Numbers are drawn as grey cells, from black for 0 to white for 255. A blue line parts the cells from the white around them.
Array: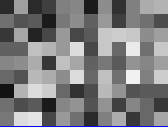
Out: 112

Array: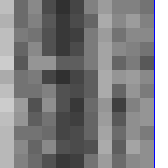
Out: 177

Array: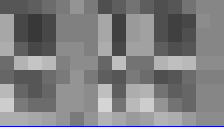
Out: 167

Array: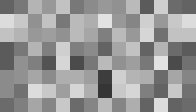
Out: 220

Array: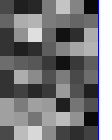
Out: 101

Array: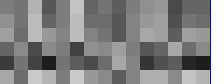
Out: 144

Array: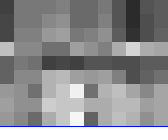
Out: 70

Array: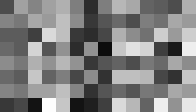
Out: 132
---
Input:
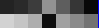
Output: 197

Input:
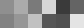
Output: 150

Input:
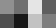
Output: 23

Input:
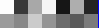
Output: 136

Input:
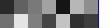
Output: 228

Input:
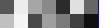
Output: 245
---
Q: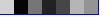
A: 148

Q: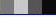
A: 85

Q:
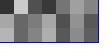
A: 174

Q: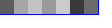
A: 166

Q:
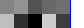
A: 147

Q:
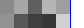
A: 166

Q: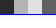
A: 97
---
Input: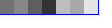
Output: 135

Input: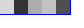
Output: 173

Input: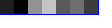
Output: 89

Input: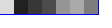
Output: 125

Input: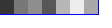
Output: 142

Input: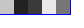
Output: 118

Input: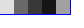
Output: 105

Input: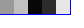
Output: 154

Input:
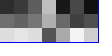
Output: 105
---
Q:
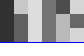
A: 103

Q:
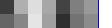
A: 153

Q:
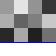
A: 200

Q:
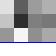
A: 120

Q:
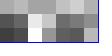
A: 142

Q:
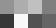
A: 127

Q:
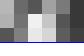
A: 56
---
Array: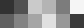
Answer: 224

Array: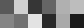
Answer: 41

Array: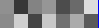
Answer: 113

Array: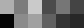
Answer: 97

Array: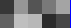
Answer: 184

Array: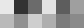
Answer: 174

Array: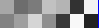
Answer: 56

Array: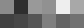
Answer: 127

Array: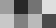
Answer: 129
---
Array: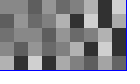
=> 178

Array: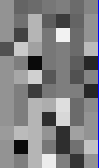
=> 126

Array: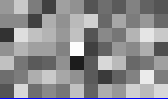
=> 130

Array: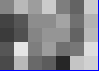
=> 126

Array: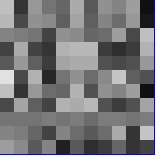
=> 132

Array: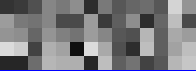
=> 87

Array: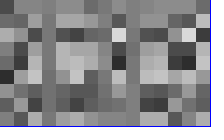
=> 140
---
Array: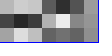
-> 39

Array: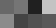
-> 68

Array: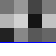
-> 209

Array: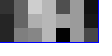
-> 101

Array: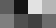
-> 79

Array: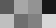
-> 111

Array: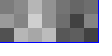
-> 132

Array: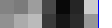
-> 171
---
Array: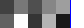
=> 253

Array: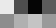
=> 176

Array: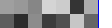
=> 44

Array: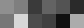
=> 215

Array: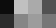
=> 134

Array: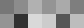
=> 49

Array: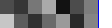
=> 92

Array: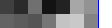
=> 92

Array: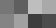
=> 161

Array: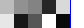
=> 23
